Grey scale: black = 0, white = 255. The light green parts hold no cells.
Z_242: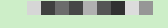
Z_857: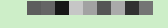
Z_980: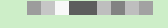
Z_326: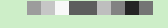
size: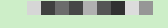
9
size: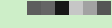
6
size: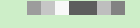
7
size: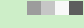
4
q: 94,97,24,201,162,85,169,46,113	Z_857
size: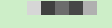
5

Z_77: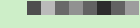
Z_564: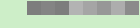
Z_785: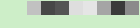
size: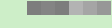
6
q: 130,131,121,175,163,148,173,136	Z_564

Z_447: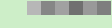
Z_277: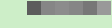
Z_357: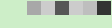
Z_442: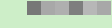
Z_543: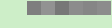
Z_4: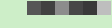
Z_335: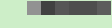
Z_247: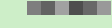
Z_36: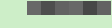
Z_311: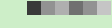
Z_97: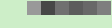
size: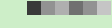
6
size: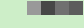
4
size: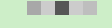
5
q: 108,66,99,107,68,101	Z_36
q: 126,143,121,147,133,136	Z_543
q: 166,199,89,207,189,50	Z_357

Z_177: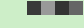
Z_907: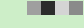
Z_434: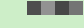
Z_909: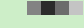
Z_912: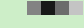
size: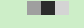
3
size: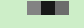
3
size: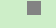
1

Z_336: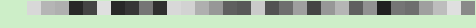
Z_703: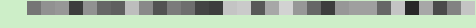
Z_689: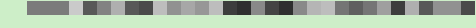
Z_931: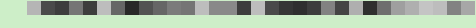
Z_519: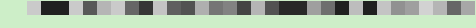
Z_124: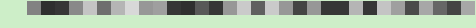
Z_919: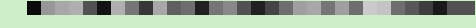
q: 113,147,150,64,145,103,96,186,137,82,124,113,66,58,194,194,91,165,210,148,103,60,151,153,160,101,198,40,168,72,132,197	Z_703
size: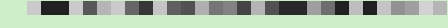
30
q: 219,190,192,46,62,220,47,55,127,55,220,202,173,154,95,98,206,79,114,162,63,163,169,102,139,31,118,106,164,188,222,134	Z_336
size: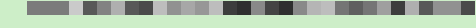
32
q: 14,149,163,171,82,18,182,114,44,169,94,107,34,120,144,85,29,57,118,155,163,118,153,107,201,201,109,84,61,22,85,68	Z_919

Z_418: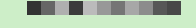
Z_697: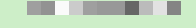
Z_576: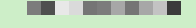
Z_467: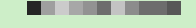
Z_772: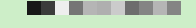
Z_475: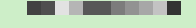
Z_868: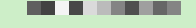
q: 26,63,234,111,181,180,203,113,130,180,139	Z_772
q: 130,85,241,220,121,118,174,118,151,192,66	Z_576
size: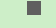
1
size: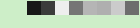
8
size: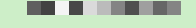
11
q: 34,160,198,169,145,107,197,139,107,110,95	Z_467
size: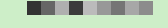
9

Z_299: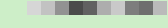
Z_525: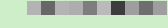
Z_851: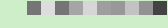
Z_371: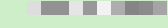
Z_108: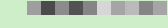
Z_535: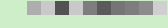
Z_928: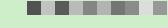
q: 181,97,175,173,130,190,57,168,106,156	Z_525
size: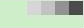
4
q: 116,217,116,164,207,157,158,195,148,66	Z_851
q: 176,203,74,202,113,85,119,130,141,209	Z_535
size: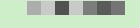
7

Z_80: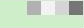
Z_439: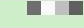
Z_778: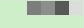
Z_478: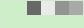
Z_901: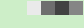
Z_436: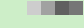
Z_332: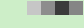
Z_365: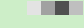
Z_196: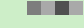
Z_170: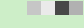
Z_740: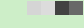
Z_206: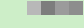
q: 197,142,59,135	Z_332
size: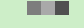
3
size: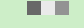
3
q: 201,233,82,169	Z_170
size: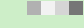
4

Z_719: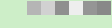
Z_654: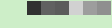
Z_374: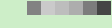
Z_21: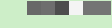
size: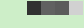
4
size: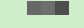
3
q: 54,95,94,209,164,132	Z_654
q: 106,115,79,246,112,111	Z_21

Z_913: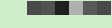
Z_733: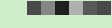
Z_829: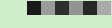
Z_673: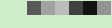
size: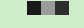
3
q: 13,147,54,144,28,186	Z_829
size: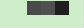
3
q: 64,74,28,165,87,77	Z_913
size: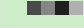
4
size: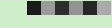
6

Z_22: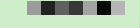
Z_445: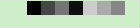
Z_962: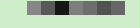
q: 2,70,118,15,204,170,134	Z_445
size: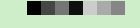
7

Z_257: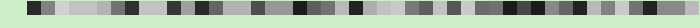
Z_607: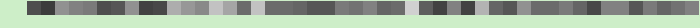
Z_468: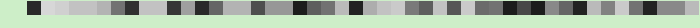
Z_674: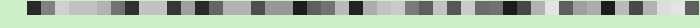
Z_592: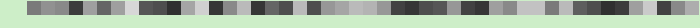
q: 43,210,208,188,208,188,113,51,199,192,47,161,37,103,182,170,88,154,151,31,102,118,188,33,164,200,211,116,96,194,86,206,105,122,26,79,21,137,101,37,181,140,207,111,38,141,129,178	Z_468
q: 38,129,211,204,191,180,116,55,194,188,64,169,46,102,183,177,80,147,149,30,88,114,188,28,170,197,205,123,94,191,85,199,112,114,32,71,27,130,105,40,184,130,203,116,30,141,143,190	Z_257

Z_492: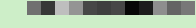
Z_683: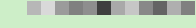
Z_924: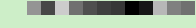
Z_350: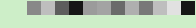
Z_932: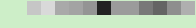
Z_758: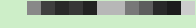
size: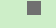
1
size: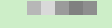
5
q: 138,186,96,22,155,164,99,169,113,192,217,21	Z_350
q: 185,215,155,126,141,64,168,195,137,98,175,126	Z_683
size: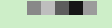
5
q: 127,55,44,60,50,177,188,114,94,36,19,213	Z_758

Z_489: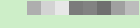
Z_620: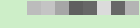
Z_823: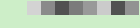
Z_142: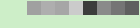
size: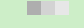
3
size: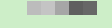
5
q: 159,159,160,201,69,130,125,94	Z_142
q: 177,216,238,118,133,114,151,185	Z_489
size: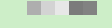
5

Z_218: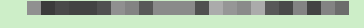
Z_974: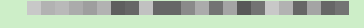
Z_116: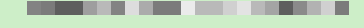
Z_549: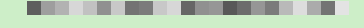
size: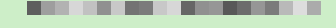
21
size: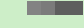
4

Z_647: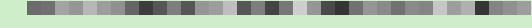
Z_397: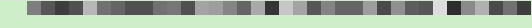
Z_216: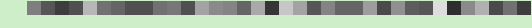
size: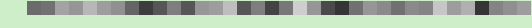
36
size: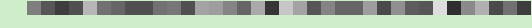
36
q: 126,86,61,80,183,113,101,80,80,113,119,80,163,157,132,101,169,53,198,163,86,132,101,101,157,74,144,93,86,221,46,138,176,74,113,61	Z_397
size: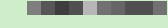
10
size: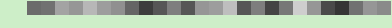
26

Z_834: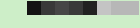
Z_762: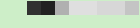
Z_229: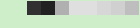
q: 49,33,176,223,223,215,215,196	Z_762
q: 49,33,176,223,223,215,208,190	Z_229
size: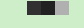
3

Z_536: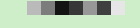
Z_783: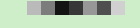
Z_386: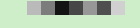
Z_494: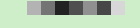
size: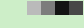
4
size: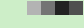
4
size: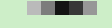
5
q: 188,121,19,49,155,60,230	Z_536

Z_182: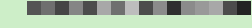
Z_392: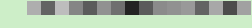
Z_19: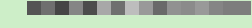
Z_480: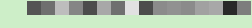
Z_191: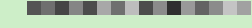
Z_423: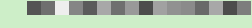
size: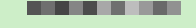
11
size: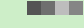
4
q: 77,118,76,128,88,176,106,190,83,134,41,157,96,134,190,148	Z_191

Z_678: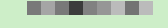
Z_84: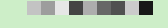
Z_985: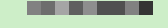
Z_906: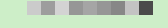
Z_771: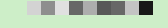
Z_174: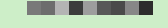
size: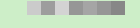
7
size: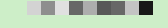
9
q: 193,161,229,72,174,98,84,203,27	Z_84
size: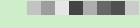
8
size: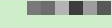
6
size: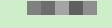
5

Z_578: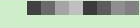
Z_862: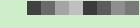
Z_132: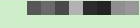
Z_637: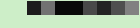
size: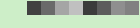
8
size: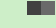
2

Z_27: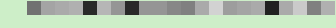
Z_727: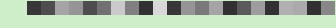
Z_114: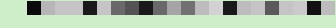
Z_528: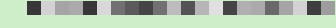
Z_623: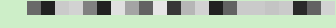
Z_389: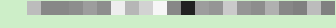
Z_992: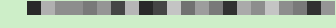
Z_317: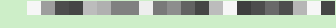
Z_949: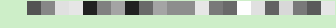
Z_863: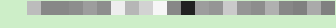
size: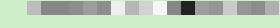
18
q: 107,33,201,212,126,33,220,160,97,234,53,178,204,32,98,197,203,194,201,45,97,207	Z_623
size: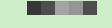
5
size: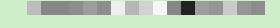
17
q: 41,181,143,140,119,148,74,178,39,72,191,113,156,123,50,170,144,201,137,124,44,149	Z_992
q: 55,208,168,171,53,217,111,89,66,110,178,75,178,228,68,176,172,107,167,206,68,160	Z_528
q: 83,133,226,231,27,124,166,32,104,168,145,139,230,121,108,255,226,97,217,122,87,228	Z_949

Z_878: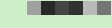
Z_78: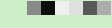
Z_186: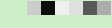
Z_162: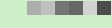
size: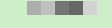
5
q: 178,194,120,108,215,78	Z_162

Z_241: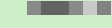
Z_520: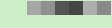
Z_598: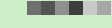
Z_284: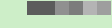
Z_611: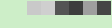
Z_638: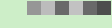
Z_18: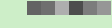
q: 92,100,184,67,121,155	Z_18
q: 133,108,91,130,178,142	Z_241
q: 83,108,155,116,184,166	Z_284
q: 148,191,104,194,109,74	Z_638

